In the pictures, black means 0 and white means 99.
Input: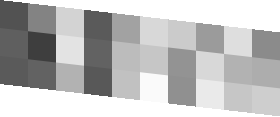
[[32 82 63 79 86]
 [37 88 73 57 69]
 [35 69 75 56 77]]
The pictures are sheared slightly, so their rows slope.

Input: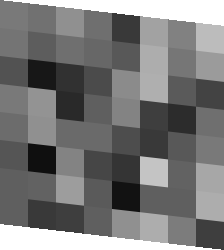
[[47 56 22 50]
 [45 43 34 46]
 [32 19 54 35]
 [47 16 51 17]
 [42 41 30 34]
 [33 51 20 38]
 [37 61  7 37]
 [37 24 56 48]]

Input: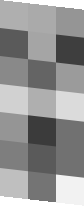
[[68 58]
 [35 24]
 [53 60]
 [81 85]
 [58 44]
 [49 44]
 [74 94]]

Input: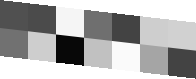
[[31 95 26 81]
 [44  3 97 26]]

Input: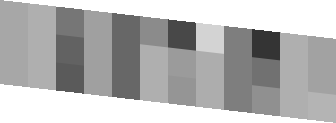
[[65 46 40 28 49 68]
 [65 38 40 60 49 68]
 [65 35 40 58 49 68]]

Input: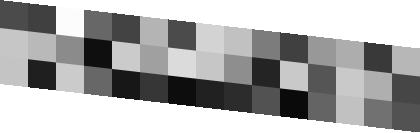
[[29 98 26 29 75 25 67 71]
 [77 54 79 85 55 78 78 27]
 [76 79  9  5 17  4 75 32]]

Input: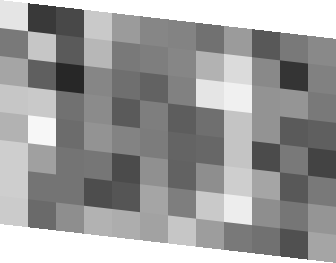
[[89 28 60 51 60 47]
 [47 35 47 52 85 20]
 [64 15 43 50 93 58]
 [77 44 35 36 76 35]
 [69 42 51 39 76 47]
 [80 45 29 38 80 34]
 [80 45 33 49 92 46]
 [79 55 67 77 47 31]]

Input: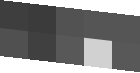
[[24 32 33]
 [31 34 34]]
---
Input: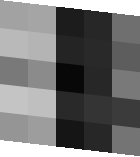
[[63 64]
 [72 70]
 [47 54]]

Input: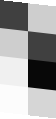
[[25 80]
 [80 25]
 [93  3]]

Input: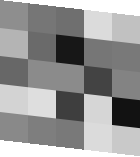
[[55 46]
 [70 41]
 [40 54]]

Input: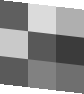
[[37 85]
 [78 34]
 [35 50]]

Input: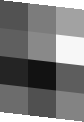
[[32 48]
 [37 53]
 [14  7]]

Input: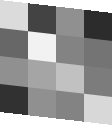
[[85 26]
 [40 94]
 [56 64]]
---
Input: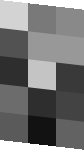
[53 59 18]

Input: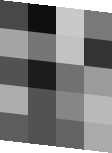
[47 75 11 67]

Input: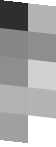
[70 52]

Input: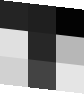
[ 1 15 81]

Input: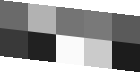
[35 79]

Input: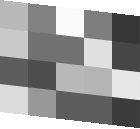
[21 87 72 59]

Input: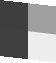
[62 25]

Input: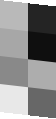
[14 65]
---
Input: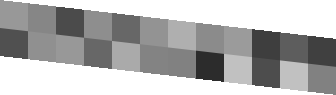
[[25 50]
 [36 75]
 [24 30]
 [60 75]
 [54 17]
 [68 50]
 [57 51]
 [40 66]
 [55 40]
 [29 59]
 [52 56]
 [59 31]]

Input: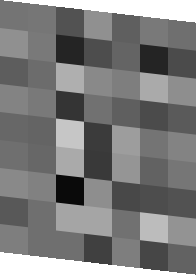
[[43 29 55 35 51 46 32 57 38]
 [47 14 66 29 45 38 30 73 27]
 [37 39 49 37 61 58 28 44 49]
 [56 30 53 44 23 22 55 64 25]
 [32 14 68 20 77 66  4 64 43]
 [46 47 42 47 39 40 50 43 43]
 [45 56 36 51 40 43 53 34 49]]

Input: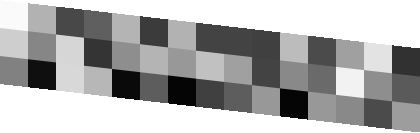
[[19 35 61]
 [88 55 29]
 [62 94 53]
 [29 41 59]
 [73 53  2]
 [25 26 59]
 [26 62 36]
 [26 75 25]
 [69 59  2]
 [23 70 36]
 [70 55  4]
 [37 20 71]
 [28 83 84]
 [69 52  6]
 [97 80 50]]

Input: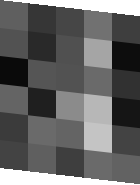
[[24  5 19  8 26 38]
 [44 64 41 71 76 41]
 [27 31 32 54 39 24]
 [21 16 33 12 41 37]
 [37 32  4 39 23 26]]

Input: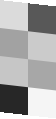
[[34 79 65 95]
 [85 63 77 15]]

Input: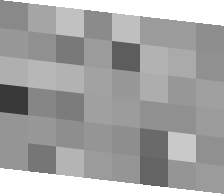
[[55 56 62 60 56 60]
 [60 66 59 56 78 58]
 [60 69 67 56 41 39]
 [74 36 59 60 55 58]
 [54 60 63 62 58 60]
 [75 47 69 48 55 70]
 [64 56 71 52 59 46]
 [53 59 68 22 58 58]]

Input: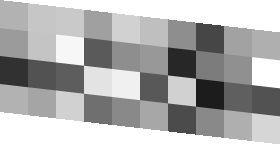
[[68 99 32 83]
 [63 56 37 68]
 [27 48 11 53]
 [55 15 81 29]
 [74 59 34 65]
 [81 55 93 53]
 [62 35 88 43]
 [78 96 36 81]
 [77 76 32 64]
 [69 60 19 69]]
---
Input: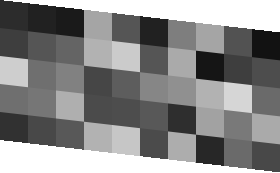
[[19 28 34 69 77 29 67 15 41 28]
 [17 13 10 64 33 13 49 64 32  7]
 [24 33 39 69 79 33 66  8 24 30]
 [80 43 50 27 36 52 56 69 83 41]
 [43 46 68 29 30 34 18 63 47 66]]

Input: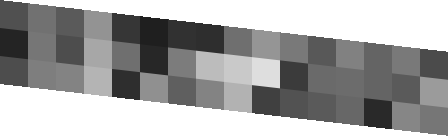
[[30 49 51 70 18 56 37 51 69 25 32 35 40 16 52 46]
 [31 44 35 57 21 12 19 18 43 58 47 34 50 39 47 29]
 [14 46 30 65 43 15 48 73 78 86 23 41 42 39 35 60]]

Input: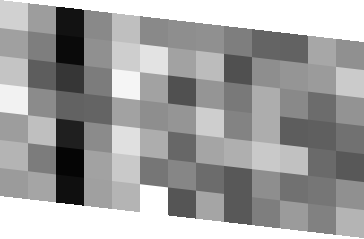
[[60 64  6 62 70 99 33 64 34 49 60 50 70]
 [81 61  7 53 74 53 55 56 49 39 38 65 56]
 [62 49  4 56 80 88 63 73 31 55 58 60 79]
 [76 36 21 48 95 63 31 58 47 67 53 42 57]
 [94 54 38 39 63 55 58 80 51 67 36 37 44]
 [61 74 12 54 87 67 40 64 68 78 75 41 34]
 [70 48  2 63 78 46 52 42 34 55 44 46 56]]

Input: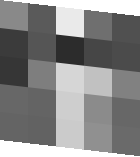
[[39 38 79 56 41]
 [53 35 91 43 31]
 [23 33 17 27 29]
 [21 49 83 75 50]
 [40 39 80 54 40]]

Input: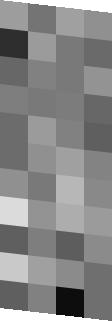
[[37 50  5 43]
 [61 45 62 56]
 [18 60 47 41]
 [40 50 47 57]
 [49 47 48 40]
 [42 60 50 37]
 [42 56 62 51]
 [56 47 71 53]
 [85 57 67 60]
 [37 49 36 54]
 [78 62 54 43]]

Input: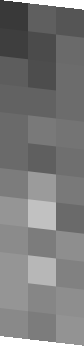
[[53 48 57]
 [22 37 33]
 [24 29 41]
 [36 30 42]
 [38 38 42]
 [41 47 45]
 [41 37 43]
 [48 60 47]
 [58 75 41]
 [54 48 55]
 [58 71 50]
 [58 52 55]]
